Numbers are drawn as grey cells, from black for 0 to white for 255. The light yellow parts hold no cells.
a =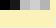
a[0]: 0
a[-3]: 190
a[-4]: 24
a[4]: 180

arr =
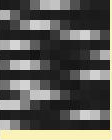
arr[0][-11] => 26
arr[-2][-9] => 28
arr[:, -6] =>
[195, 30, 120, 54, 33, 26, 37, 29, 38, 141, 24, 32, 29]
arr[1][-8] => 31
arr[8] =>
[113, 190, 211, 146, 78, 38, 26, 23, 34, 30, 30]
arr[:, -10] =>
[29, 99, 66, 30, 213, 26, 186, 27, 190, 55, 201, 32, 133]
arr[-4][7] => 34
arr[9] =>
[36, 55, 129, 196, 201, 141, 66, 34, 31, 29, 26]
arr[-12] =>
[181, 99, 40, 31, 27, 30, 28, 25, 28, 26, 28]
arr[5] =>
[30, 26, 28, 21, 32, 26, 29, 34, 47, 107, 178]
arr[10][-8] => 58
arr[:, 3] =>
[105, 31, 207, 29, 93, 21, 161, 28, 146, 196, 58, 29, 37]
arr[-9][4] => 40
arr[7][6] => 44
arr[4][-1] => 30
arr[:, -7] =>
[184, 27, 195, 26, 40, 32, 81, 30, 78, 201, 34, 30, 29]
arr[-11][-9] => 145
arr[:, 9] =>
[32, 26, 30, 147, 27, 107, 31, 208, 30, 29, 32, 191, 29]
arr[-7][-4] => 23
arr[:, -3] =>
[42, 28, 30, 209, 34, 47, 27, 169, 34, 31, 28, 208, 26]
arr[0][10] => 32

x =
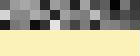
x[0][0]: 97
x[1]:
[212, 137, 135, 171, 148, 35, 161, 134, 126, 187, 108, 50, 77, 62]
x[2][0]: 26
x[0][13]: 55
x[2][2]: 131
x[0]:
[97, 155, 167, 153, 37, 157, 132, 31, 162, 71, 94, 3, 120, 55]
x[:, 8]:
[162, 126, 123]

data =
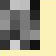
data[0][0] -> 67
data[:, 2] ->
[189, 123, 121, 126, 68]
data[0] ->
[67, 193, 189, 16]
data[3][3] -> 144

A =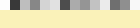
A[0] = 253
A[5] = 225
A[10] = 235
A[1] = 57
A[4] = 212

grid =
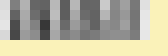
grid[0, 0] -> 219
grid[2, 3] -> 130
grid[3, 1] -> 72
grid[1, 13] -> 117
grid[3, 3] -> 141
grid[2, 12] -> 159
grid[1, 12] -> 152
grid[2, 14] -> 232
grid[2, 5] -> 174
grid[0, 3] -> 102
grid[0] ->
[219, 127, 178, 102, 99, 184, 93, 183, 101, 102, 202, 136, 160, 120, 224]
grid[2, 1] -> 76
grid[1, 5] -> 189
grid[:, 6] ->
[93, 94, 106, 126]
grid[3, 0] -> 216
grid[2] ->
[229, 76, 164, 130, 55, 174, 106, 155, 126, 99, 145, 136, 159, 119, 232]

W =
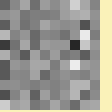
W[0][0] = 99
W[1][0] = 144
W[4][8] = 198
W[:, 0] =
[99, 144, 93, 183, 58, 174, 88, 89, 141, 79, 204]
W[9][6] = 151
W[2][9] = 141
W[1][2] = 118
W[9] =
[79, 132, 162, 97, 158, 128, 151, 181, 106, 139]
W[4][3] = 107
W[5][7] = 127
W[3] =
[183, 132, 149, 105, 135, 131, 114, 148, 234, 125]
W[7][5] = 133
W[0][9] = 132
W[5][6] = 117
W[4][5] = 150
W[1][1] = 152
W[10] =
[204, 160, 168, 119, 132, 165, 138, 108, 162, 167]
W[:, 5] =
[140, 129, 147, 131, 150, 156, 125, 133, 129, 128, 165]
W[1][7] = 170
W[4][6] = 151
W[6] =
[88, 150, 142, 167, 166, 125, 163, 236, 157, 148]
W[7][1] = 136
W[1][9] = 146
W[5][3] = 161
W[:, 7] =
[208, 170, 144, 148, 38, 127, 236, 137, 179, 181, 108]
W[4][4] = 156
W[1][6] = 158
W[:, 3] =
[111, 126, 128, 105, 107, 161, 167, 163, 126, 97, 119]

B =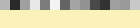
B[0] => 182
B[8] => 146
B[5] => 243
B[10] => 50

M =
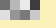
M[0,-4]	112
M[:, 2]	[234, 122]
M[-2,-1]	60

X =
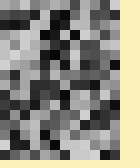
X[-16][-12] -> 172
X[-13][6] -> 189
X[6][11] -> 14
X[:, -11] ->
[155, 66, 19, 178, 138, 210, 171, 39, 92, 152, 41, 145, 90, 23, 33, 97]
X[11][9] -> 28
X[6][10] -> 119
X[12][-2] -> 51
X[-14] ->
[29, 19, 36, 190, 179, 12, 30, 186, 185, 101, 141, 173]
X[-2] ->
[210, 33, 28, 179, 103, 9, 196, 198, 206, 137, 166, 116]
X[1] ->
[83, 66, 72, 31, 190, 33, 11, 107, 182, 73, 80, 45]
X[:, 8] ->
[175, 182, 185, 206, 69, 84, 35, 87, 47, 190, 166, 207, 30, 153, 206, 202]
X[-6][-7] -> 184
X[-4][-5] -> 180
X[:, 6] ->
[156, 11, 30, 189, 28, 72, 19, 120, 166, 10, 31, 113, 124, 179, 196, 42]
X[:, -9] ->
[126, 31, 190, 197, 176, 185, 128, 177, 46, 41, 24, 168, 190, 184, 179, 75]
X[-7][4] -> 74
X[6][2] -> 159
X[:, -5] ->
[72, 107, 186, 11, 161, 203, 182, 124, 49, 158, 171, 96, 180, 106, 198, 202]
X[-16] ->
[172, 155, 196, 126, 148, 176, 156, 72, 175, 139, 68, 204]
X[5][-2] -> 108
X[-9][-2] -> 83
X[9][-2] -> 199
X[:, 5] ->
[176, 33, 12, 24, 49, 7, 144, 181, 55, 54, 184, 84, 89, 121, 9, 133]
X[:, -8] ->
[148, 190, 179, 8, 131, 22, 37, 70, 46, 74, 113, 157, 82, 13, 103, 165]
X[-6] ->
[61, 41, 74, 24, 113, 184, 31, 171, 166, 126, 62, 14]
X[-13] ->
[151, 178, 204, 197, 8, 24, 189, 11, 206, 163, 70, 143]
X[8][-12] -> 173

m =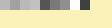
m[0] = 185
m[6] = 143
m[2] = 185
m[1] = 161
